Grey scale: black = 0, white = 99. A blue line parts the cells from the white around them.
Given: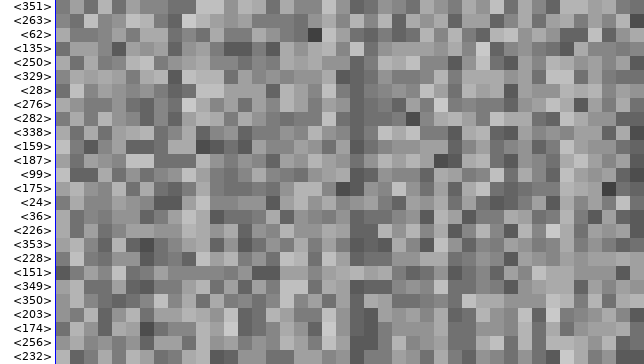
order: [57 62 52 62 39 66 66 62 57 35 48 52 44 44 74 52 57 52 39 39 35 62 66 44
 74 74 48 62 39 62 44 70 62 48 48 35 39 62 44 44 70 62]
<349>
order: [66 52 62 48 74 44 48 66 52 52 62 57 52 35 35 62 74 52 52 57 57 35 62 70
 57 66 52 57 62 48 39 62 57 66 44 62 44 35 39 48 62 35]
<24>
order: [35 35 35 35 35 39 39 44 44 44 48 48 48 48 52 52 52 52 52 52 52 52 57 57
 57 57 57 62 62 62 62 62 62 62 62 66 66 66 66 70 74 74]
<151>
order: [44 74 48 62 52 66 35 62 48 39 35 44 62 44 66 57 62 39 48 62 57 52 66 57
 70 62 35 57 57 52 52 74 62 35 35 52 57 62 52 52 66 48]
<24>
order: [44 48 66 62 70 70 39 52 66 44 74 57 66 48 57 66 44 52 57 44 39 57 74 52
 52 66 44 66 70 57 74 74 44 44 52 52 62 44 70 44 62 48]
<351>
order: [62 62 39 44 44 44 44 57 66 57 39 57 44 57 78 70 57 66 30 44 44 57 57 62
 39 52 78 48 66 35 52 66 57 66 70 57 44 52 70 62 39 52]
<174>
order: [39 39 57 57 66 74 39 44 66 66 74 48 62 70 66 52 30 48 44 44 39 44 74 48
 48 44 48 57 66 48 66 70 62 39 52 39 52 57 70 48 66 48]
<282>

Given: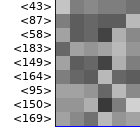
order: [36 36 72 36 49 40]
<87>
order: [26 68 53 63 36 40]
<58>
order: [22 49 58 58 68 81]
<150>
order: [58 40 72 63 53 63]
<95>
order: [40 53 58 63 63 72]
<95>

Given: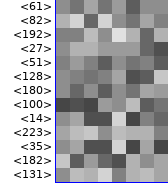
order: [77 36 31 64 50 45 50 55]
<128>
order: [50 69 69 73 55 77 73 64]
<223>
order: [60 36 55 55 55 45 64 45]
<61>
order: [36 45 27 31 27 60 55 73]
<100>

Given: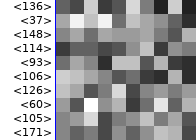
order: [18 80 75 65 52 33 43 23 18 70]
<106>
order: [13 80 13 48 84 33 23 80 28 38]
<136>
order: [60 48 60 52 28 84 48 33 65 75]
<126>

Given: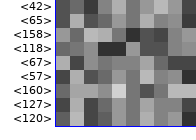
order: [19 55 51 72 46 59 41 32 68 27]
<57>
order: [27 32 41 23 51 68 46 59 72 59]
<42>
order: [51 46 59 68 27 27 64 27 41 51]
<127>
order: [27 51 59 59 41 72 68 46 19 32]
<158>

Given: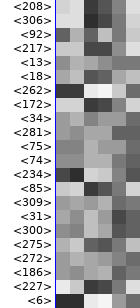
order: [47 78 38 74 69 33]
<275>
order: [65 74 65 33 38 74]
<18>
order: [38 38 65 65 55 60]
<281>
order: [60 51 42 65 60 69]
<272>
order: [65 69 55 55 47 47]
<13>

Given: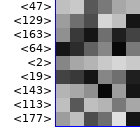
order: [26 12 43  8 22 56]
<163>
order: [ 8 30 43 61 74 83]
<129>
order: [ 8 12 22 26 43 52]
<19>
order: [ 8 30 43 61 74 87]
<177>
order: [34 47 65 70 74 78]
<47>

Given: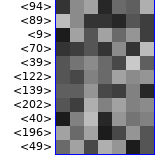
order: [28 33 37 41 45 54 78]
<39>
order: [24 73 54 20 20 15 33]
<89>
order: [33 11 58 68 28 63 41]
<49>
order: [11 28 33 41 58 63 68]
<49>
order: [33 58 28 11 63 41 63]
<196>
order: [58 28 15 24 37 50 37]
<139>

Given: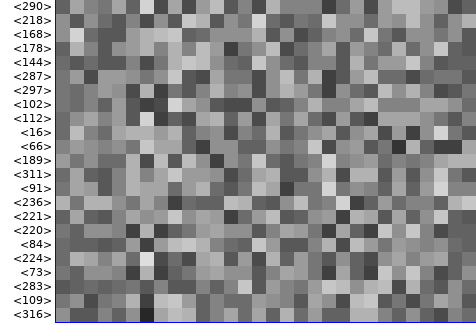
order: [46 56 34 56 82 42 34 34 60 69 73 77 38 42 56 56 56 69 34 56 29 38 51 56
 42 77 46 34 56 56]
<168>
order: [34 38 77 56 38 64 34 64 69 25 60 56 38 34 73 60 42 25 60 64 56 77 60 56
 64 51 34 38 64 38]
<221>
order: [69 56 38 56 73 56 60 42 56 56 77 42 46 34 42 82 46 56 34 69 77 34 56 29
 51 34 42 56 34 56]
<218>
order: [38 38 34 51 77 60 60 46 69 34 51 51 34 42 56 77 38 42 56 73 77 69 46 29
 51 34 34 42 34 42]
<144>
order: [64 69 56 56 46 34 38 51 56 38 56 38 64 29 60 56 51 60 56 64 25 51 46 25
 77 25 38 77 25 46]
<73>

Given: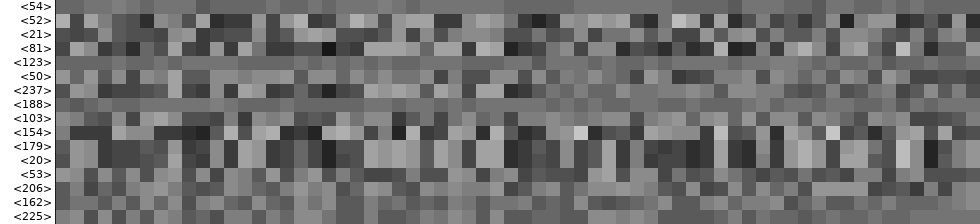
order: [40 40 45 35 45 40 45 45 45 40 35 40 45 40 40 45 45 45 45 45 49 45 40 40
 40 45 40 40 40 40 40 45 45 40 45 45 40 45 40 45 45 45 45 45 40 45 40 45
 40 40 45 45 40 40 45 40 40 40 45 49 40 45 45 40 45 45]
<188>
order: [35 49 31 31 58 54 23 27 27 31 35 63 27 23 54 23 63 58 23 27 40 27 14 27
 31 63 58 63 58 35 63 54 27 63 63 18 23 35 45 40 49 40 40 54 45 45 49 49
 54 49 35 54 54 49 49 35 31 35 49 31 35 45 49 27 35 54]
<237>
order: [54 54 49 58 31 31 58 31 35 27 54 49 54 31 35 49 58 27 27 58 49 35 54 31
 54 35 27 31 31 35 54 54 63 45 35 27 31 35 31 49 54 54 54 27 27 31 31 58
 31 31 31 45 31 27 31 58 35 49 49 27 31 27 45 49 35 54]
<53>
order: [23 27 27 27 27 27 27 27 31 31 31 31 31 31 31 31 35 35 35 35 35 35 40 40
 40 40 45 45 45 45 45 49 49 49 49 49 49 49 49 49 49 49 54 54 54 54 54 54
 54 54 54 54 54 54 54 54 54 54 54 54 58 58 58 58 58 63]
<50>
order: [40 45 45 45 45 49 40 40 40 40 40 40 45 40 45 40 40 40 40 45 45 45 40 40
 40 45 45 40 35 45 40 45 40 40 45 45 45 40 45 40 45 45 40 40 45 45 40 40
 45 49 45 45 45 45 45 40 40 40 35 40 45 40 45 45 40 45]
<123>
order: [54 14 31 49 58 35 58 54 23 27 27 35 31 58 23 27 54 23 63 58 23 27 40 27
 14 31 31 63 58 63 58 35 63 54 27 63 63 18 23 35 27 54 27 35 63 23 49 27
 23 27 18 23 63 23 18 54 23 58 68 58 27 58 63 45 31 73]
<179>
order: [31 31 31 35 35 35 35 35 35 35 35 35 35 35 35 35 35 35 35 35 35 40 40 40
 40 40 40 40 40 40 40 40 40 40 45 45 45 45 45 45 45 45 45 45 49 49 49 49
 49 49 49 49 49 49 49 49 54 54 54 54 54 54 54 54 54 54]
<225>

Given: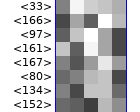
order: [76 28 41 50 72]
<80>
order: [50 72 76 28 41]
<80>
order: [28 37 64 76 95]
<161>
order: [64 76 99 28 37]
<97>
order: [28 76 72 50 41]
<80>

